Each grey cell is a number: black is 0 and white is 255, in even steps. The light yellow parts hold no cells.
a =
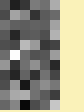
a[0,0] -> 90
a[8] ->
[77, 150, 23, 115, 141, 119]
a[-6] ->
[108, 253, 108, 82, 86, 156]
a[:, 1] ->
[31, 163, 96, 38, 72, 253, 52, 37, 150, 169, 133]
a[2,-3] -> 98
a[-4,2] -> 99
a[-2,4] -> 91
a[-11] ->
[90, 31, 54, 123, 112, 172]
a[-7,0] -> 78
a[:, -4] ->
[54, 134, 93, 89, 185, 108, 112, 99, 23, 174, 8]
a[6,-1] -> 40
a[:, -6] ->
[90, 74, 115, 88, 78, 108, 150, 69, 77, 130, 102]

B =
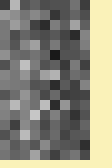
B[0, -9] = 59
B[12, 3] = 114
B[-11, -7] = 103
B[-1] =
[116, 99, 107, 162, 100, 64, 99, 117, 73]
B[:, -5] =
[77, 115, 44, 76, 82, 98, 82, 160, 88, 73, 188, 85, 72, 86, 137, 100]
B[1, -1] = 78
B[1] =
[154, 142, 117, 136, 115, 54, 81, 100, 78]
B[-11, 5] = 25
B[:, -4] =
[81, 54, 125, 88, 121, 25, 95, 178, 44, 105, 44, 127, 102, 106, 93, 64]
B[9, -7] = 148
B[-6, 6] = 149
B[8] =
[125, 121, 118, 83, 88, 44, 90, 64, 131]
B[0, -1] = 61
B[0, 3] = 97
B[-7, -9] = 85
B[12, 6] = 78
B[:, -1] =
[61, 78, 95, 132, 126, 95, 64, 98, 131, 68, 93, 82, 100, 89, 47, 73]
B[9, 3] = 111
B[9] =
[85, 109, 148, 111, 73, 105, 60, 65, 68]
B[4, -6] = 160
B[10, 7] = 77
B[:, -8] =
[182, 142, 156, 77, 85, 108, 124, 120, 121, 109, 184, 110, 64, 110, 90, 99]
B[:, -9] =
[59, 154, 120, 121, 116, 144, 81, 133, 125, 85, 134, 129, 111, 81, 123, 116]
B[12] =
[111, 64, 138, 114, 72, 102, 78, 69, 100]
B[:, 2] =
[83, 117, 129, 101, 134, 103, 191, 148, 118, 148, 134, 132, 138, 186, 109, 107]
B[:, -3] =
[81, 81, 94, 68, 76, 83, 57, 77, 90, 60, 149, 81, 78, 68, 85, 99]
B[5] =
[144, 108, 103, 115, 98, 25, 83, 82, 95]

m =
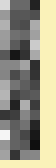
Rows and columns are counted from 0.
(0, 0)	217
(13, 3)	24
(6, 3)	46
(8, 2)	94
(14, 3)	15
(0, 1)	105
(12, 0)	135
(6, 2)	163
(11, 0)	54
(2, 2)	76
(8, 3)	71
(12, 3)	37
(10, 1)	34
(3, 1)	112
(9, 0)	181
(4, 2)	59
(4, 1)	91
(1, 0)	153

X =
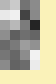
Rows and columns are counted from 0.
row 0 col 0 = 183
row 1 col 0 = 233
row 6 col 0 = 138
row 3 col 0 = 142
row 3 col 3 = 101
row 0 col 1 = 202

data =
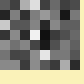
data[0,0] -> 92
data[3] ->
[52, 138, 42, 241, 16, 59, 79, 104]
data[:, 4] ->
[63, 153, 39, 16, 25, 229, 87]
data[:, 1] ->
[64, 127, 85, 138, 113, 69, 138]
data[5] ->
[116, 69, 72, 141, 229, 120, 121, 85]
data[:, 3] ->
[222, 126, 132, 241, 68, 141, 140]
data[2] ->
[201, 85, 87, 132, 39, 136, 95, 95]
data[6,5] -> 58
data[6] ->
[137, 138, 59, 140, 87, 58, 172, 43]
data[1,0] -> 36
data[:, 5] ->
[106, 120, 136, 59, 80, 120, 58]
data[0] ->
[92, 64, 175, 222, 63, 106, 63, 75]

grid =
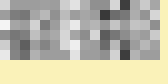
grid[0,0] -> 214
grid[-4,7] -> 233
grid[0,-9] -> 226
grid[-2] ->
[205, 129, 95, 157, 132, 156, 216, 238, 162, 157, 107, 184, 97, 157, 183, 162]
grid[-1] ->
[232, 132, 110, 177, 157, 157, 157, 226, 157, 157, 144, 210, 61, 179, 157, 157]
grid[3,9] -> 213
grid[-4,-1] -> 143
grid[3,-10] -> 214
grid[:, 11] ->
[214, 109, 196, 119, 184, 210]
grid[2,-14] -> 157
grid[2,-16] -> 244
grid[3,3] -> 191
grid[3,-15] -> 119
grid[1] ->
[157, 125, 119, 166, 184, 145, 187, 157, 166, 157, 57, 109, 120, 173, 148, 214]
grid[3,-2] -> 157
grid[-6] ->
[214, 157, 157, 157, 160, 157, 206, 226, 177, 144, 144, 214, 62, 170, 202, 166]
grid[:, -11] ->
[157, 145, 157, 169, 156, 157]
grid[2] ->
[244, 165, 157, 210, 124, 157, 207, 233, 171, 181, 151, 196, 157, 195, 190, 143]
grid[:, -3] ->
[170, 173, 195, 167, 157, 179]
